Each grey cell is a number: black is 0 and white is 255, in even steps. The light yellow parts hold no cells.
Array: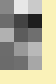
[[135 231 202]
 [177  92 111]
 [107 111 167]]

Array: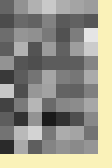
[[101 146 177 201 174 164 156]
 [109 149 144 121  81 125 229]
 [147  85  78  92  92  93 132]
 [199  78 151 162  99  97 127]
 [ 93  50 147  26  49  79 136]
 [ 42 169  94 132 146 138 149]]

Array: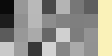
[[ 10 152 185  73 180 119  94]
 [ 91 152 170 103 208 125 147]]

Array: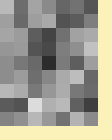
[[185 109 164 138 102 114  85]
 [165 156  93  68 113 162 170]
 [141 120 105  44 123  94 158]
 [183 171 121 151 172 120 107]
 [131 144 183 152 114 179 139]]

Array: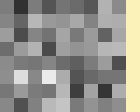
[[125  49 124  84 116 107  87 178 138]
 [157  76 133 115 165 121 155  98 166]
 [139 122 118 133 108  95 124 156  79]
 [119 154 123 117 183  62 163  53 173]]

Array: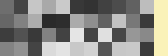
[[110  68 198 169 202  56  51  65  76  97 189]
 [ 61  82  57 130  66 229  67 224  71 151 137]]

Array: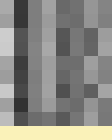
[[170  56 126 162 105 113 150 132]
 [205  84 128 160  86 119  99 157]
 [164  61 131 158 110 110 159 132]
 [200  73 128 162  80 114  95 165]
 [188  79 108 116  89 118 158 120]]

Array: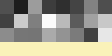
[[ 80  29 156  61  47  68 130  78]
 [140 118 117 170 147 123  65 231]]
